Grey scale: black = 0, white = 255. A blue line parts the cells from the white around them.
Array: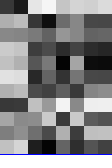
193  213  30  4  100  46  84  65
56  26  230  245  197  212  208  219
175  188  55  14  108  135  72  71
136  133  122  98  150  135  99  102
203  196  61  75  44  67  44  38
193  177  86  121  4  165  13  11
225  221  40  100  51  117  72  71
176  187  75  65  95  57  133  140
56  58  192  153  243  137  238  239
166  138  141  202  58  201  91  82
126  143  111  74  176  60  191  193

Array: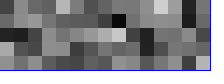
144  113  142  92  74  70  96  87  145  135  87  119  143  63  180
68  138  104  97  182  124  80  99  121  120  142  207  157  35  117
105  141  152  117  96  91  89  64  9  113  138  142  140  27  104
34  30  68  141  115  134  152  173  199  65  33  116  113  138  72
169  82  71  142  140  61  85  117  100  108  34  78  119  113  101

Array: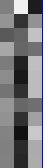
129  39  172
127  241  28
148  50  146
89  100  194
167  102  112
124  33  191
140  24  188
116  48  188
150  103  111
146  48  161
131  16  200
128  42  171

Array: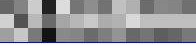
159  199  121  19  137  133  107  126  148  104  117  94  102  121
102  131  204  34  220  117  142  114  192  175  108  135  132  112
209  83  185  106  165  183  200  172  178  216  190  190  190  190

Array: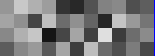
92  136  154  89  165  61  189  107  79  124  72
150  200  176  157  51  40  82  130  137  79  94
164  144  68  191  108  144  100  38  196  153  117
136  176  198  21  70  165  64  223  60  109  139

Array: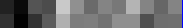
49  2  49  91  176  124  126  114  143  143  79  110  111
34  10  84  76  201  144  106  132  120  180  132  102  132
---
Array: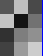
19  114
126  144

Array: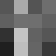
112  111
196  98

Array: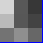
87  67
143  103

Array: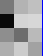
212  215
109  186

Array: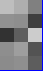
142  62
94  204

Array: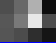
121  232
76  46
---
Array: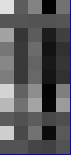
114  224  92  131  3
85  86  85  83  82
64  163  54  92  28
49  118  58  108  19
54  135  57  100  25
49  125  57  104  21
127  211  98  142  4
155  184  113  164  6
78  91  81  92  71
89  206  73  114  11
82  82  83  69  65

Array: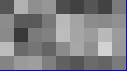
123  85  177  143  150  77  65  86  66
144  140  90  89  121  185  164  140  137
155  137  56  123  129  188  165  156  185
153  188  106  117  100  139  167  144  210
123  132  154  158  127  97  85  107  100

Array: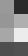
42  153
175  150
236  167
81  78

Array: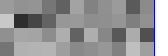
139  155  146  148  118  97  163  130  144  155  90
145  200  46  69  99  151  153  142  143  149  127
80  144  166  164  141  174  98  174  135  88  172
159  117  177  179  180  158  137  143  151  129  191

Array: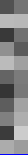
116  81
184  186
113  57
91  144
160  187
123  100
120  53
162  93
174  128
204  59
156  172

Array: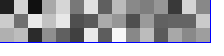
136  32  212  16  169  214  120  225  95  187  137  126  150  57  212
202  204  112  234  194  232  79  89  171  150  79  154  97  100  100
158  176  189  43  143  96  64  233  93  247  136  188  91  168  137
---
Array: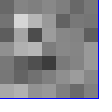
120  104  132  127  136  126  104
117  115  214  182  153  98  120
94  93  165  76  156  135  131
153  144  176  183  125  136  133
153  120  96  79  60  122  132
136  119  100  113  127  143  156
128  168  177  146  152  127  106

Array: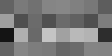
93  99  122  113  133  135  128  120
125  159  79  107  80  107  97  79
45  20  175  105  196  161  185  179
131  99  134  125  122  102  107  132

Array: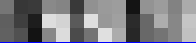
171  118  55  58  137  132  57  145  154  157  20  147  156  130
197  95  63  29  221  211  90  223  152  160  43  104  173  135
193  97  81  19  136  220  75  116  224  172  39  104  116  135

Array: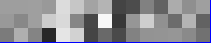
159  158  158  159  153  220  198  163  180  68  76  129  98  172  143
98  153  136  159  204  217  134  71  248  56  150  206  145  108  180
113  123  175  132  39  229  210  69  105  74  130  147  148  150  138

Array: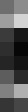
140  110
211  158
23  59
7  46
20  37
41  93
176  129
70  53

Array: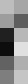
166  189
94  157
184  32
224  13
175  98
197  126
